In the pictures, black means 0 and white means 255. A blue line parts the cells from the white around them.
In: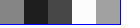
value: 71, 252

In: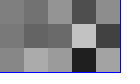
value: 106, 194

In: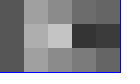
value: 196, 196

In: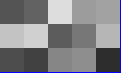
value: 92, 221

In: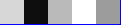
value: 186, 255

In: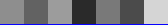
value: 42, 213

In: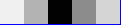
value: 2, 240

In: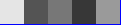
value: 119, 229

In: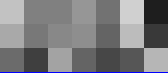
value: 142, 208

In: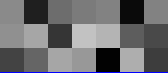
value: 194, 194
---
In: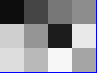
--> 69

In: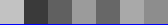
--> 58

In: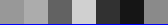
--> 172

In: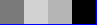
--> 210

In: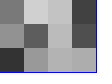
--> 208

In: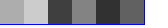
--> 204

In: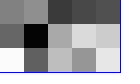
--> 143

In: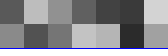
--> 189
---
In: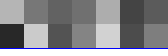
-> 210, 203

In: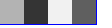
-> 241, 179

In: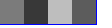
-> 190, 123

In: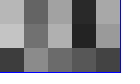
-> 196, 183

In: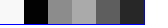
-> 248, 170

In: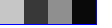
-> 198, 143

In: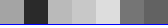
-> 221, 200

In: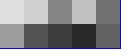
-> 222, 207

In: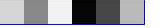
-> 242, 213

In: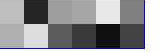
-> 232, 220
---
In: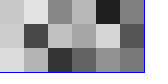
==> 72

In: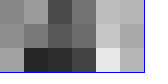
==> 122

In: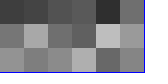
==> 168

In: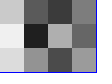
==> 31

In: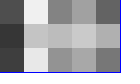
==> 196

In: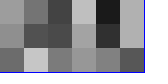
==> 81

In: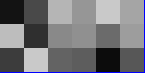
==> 47

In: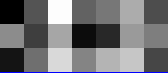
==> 62
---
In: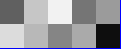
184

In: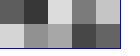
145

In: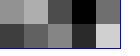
97

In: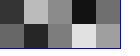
38

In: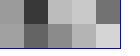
100

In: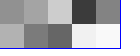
123
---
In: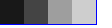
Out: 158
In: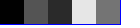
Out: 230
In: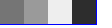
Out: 238
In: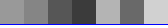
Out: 105
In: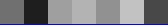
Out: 194
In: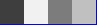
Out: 124
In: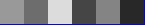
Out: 132
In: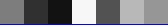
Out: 184
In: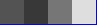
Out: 118
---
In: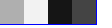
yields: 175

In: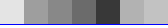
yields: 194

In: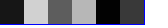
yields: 183

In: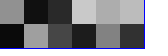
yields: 188

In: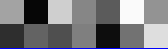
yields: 222

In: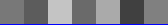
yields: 170
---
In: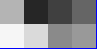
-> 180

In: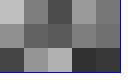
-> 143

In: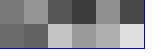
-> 121

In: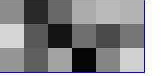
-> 214

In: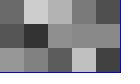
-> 85

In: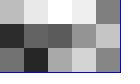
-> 44

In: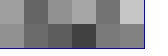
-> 159
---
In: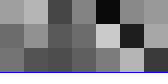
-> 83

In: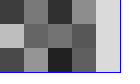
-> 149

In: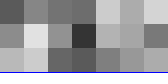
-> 204

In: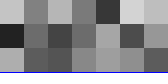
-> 92

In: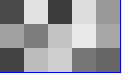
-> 188

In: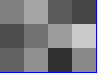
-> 143

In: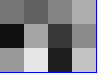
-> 230
